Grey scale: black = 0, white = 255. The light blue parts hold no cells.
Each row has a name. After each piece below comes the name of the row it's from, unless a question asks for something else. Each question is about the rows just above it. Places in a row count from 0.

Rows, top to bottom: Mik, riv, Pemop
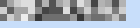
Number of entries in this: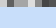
8
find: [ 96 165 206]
Mik
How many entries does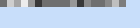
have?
18
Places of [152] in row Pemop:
4 10
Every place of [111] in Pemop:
0 6 7 8 9 13 14
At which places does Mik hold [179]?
6 12 14 17

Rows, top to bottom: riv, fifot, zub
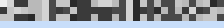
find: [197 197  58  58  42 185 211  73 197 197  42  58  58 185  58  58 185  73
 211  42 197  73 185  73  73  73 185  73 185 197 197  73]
zub
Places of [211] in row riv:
1 6 14 15 18
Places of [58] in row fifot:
0 8 11 12 13 14 15 20 26 28
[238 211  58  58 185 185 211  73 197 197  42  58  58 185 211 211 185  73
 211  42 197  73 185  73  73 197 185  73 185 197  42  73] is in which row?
riv
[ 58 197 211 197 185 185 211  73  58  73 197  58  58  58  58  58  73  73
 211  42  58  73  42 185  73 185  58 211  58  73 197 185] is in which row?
fifot

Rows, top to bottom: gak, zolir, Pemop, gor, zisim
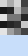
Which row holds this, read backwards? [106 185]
zolir
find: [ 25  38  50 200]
gor
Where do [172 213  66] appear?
gak
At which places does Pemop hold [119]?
1 2

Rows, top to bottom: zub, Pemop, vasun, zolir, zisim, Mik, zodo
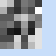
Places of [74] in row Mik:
0 1 3
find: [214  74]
Mik
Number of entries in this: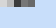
5

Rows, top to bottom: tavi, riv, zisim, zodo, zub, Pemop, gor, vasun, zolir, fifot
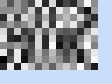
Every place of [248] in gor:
7 12
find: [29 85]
vasun
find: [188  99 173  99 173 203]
fifot
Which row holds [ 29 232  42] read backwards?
fifot
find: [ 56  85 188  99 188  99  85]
zub

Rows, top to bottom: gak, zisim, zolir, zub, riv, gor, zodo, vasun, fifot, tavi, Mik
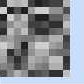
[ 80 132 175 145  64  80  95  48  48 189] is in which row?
Mik
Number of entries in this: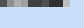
10
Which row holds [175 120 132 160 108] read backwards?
tavi
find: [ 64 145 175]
vasun
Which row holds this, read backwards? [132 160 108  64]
tavi
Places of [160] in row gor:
1
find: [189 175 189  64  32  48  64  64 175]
gak

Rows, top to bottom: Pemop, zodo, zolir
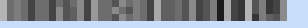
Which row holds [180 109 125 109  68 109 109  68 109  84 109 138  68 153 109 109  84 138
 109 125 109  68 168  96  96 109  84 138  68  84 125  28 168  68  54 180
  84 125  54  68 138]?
Pemop
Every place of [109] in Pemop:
1 3 5 6 8 10 14 15 18 20 25
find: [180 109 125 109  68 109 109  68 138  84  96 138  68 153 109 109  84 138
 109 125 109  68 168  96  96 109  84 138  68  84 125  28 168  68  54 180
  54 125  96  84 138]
zolir

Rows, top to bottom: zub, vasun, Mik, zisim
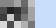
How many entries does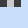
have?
3
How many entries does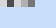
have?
5
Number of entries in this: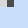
2
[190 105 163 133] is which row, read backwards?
zub
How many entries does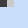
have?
2
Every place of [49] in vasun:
2

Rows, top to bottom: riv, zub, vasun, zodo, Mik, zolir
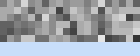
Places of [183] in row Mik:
12 16 17 18
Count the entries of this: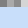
4
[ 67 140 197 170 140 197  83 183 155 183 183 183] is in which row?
zub
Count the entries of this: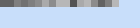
17
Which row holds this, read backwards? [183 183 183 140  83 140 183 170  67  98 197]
Mik
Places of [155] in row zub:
3 5 6 16

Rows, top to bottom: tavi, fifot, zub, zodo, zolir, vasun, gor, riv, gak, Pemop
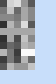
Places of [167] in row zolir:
0 1 2 3 4
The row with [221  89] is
zodo
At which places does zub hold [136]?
0 1 4
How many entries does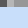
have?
4
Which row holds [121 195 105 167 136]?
fifot
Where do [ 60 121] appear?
gak
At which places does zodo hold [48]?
0

